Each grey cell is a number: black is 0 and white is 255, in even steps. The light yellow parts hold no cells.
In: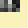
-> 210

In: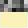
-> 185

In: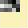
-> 45

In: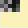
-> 148

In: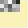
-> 247

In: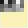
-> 39

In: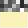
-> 85

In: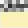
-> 113

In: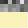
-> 178
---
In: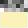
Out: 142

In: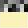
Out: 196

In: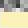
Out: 157

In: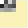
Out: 92

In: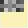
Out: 157

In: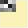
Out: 30
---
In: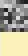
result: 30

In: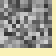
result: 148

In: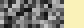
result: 60

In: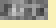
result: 118

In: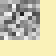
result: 147

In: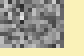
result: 117

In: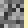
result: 92

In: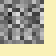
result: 77
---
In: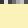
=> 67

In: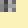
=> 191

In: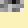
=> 197

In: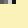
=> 211

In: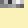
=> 153

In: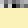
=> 207
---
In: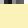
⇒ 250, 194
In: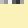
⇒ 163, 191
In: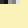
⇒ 228, 46
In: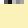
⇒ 165, 252
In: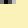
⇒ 193, 122
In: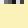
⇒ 66, 242
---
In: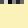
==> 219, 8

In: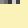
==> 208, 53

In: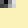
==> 224, 11

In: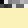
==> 244, 6

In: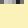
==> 201, 32

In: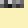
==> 211, 23

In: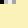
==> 238, 7
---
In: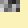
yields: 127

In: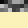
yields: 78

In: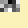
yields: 252

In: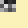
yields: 127

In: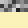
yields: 32

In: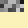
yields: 79
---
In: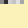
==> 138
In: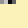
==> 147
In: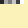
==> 39
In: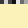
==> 56
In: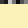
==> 56
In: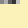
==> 135
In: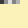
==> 59
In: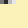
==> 120
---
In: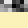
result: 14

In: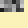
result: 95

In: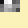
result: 90

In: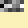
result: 137

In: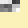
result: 56

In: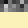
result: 172

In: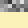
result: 223

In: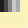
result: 200

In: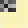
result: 85
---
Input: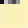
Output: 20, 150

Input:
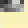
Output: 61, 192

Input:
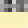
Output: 181, 150

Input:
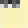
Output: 80, 167

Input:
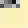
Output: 178, 109

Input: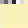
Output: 168, 219
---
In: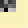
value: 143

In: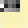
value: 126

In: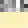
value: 248

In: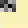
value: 49

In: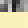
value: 64

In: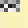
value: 185

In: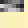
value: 133
